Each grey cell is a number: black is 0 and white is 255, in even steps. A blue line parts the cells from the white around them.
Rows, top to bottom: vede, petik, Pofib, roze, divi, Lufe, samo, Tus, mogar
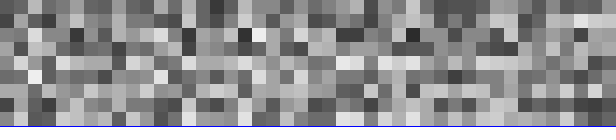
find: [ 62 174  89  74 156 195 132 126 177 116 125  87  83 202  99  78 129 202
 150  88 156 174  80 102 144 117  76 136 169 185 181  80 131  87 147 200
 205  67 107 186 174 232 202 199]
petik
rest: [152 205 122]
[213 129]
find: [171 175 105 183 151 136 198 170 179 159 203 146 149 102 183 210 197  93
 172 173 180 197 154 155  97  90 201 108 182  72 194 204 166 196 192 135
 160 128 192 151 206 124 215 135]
samo
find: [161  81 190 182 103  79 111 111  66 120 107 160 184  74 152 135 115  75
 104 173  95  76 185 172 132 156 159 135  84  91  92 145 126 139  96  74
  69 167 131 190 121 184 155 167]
roze

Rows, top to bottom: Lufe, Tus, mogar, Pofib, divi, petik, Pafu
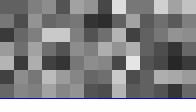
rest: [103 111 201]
[ 77  97 174 168 155]
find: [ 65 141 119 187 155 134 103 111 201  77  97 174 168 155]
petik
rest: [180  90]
[ 97  83  52 103]
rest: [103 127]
[201 201 127  83 111 180  65  97 119 147 141]
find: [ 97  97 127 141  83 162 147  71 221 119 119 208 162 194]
Lufe

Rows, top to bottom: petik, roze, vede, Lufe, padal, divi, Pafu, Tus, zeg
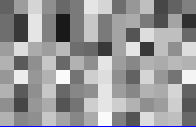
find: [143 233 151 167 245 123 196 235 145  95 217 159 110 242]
divi
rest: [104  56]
[164 229  56 191 143 221]
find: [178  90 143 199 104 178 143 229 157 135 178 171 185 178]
padal
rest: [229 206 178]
[143 157 206  84]
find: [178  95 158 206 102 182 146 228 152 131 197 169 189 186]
padal
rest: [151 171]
[ 84 116 206 229 206 178 143 157 206  84]
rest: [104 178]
[143 229 157 135 178 171 185 178]

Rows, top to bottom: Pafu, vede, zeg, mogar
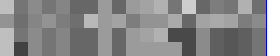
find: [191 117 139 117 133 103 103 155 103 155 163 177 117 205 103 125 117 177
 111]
Pafu
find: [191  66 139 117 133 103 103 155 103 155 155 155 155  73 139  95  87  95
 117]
mogar

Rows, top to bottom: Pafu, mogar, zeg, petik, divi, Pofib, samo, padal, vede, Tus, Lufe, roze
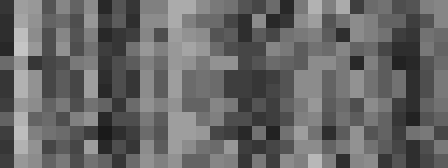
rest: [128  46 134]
[140  54  84  46  70  92]
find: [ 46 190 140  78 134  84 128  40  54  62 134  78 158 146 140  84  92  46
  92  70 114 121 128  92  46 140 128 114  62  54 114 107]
zeg
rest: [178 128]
[171  62 107 114  78  84 128 134]

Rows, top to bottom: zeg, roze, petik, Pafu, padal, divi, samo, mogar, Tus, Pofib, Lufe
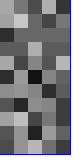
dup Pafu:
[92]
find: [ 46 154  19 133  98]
divi
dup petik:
[104]

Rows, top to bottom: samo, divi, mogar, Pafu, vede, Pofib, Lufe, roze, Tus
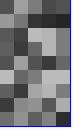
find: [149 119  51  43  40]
divi
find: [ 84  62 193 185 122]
mogar
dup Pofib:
[187]
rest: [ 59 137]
[145  88 172]

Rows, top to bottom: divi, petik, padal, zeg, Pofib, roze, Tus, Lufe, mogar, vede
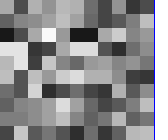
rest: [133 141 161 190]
[161 104  69  89 126 190]
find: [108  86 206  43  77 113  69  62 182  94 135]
Tus
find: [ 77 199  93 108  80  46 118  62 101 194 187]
vede
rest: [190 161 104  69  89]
[126 190]
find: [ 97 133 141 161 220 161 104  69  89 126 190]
Lufe
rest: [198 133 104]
[153 161 133 147 118]
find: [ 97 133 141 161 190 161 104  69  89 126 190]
petik

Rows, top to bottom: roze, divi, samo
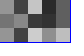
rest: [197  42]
[95]
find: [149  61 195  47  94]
roze
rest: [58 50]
[95]
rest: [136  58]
[50 95]

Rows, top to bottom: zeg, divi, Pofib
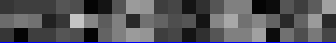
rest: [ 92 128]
[ 41 113  99  78  85  20 134 168 113 134  99  41  99 155  41]
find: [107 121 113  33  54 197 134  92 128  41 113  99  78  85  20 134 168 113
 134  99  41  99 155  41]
divi
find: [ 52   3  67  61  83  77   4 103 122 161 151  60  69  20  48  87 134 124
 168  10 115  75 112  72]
Pofib
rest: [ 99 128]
[155 149  62  70  20  48  85 128 128 161  12 113  78 121  70]
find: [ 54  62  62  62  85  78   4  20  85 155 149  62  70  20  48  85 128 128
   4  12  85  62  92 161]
zeg

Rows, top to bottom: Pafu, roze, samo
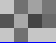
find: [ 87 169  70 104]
roze
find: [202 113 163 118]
Pafu
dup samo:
[198]
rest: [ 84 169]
[ 68 106]

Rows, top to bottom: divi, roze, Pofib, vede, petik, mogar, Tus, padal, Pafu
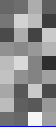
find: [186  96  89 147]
padal
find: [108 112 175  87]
divi

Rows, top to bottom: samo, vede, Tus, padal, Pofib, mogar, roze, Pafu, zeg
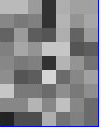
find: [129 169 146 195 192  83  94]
padal
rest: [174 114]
[128 107]
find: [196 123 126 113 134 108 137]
roze
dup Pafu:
[135]

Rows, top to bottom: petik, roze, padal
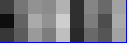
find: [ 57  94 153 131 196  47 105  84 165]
padal

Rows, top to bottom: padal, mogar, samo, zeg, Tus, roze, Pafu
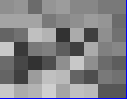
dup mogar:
[164]
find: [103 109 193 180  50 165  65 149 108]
samo
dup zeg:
[128]
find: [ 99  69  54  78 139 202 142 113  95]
Tus

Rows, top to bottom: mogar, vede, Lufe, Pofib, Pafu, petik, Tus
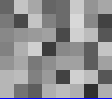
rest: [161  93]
[161]
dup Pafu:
[161]
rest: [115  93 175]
[188 175  47 175]

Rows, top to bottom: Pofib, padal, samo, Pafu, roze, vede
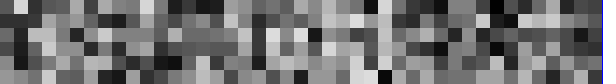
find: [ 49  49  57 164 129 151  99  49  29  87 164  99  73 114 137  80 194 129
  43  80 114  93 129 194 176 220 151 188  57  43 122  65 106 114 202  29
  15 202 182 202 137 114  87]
padal
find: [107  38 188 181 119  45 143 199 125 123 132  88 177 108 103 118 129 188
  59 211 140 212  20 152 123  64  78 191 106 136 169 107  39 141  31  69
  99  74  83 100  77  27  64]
samo
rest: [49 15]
[122 129  73   9  57 158  93 164  73  57  49]

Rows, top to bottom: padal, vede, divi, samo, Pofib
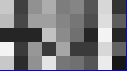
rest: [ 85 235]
[22]
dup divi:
[37]
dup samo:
[58]
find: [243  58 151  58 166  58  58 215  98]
samo
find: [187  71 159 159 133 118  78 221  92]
vede
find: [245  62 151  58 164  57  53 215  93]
samo

